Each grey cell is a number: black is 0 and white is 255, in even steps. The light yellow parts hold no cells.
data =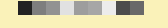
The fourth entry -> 225
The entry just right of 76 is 105
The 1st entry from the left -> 34

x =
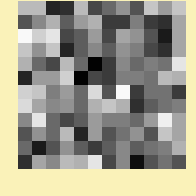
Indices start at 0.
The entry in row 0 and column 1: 186
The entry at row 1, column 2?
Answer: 177
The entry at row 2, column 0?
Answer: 249
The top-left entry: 186
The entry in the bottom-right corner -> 83
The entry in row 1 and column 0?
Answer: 83
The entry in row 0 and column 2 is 36
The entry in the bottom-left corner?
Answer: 47
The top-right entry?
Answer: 197
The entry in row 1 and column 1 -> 136
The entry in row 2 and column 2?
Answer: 229

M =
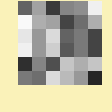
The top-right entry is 240
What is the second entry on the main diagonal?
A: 174
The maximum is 249
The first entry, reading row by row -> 99
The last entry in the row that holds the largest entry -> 174
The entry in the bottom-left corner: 121
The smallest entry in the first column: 47
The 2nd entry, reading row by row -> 162
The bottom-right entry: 38
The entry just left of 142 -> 133
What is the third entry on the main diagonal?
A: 218

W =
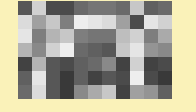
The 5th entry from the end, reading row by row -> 199
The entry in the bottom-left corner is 106
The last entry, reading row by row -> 96
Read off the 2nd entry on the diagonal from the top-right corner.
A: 229
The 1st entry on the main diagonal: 87
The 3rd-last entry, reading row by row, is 160
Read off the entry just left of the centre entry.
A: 106
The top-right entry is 106
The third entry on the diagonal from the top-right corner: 209
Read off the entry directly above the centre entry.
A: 117
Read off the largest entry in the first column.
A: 229
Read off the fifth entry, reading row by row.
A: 106
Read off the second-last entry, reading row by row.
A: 148
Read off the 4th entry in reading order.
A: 75
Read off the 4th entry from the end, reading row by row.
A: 66
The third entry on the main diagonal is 180
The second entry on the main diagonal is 160

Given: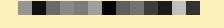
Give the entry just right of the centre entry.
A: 94
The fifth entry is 124
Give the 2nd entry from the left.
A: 16
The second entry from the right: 191

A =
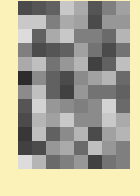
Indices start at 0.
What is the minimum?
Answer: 44
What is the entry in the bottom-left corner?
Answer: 220
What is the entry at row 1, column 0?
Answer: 200
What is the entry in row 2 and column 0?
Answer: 220
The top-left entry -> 75
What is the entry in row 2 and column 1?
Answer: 97
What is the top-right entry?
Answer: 161
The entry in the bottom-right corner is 127
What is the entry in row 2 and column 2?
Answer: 170
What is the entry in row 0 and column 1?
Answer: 85
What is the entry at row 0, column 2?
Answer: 97
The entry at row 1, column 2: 127
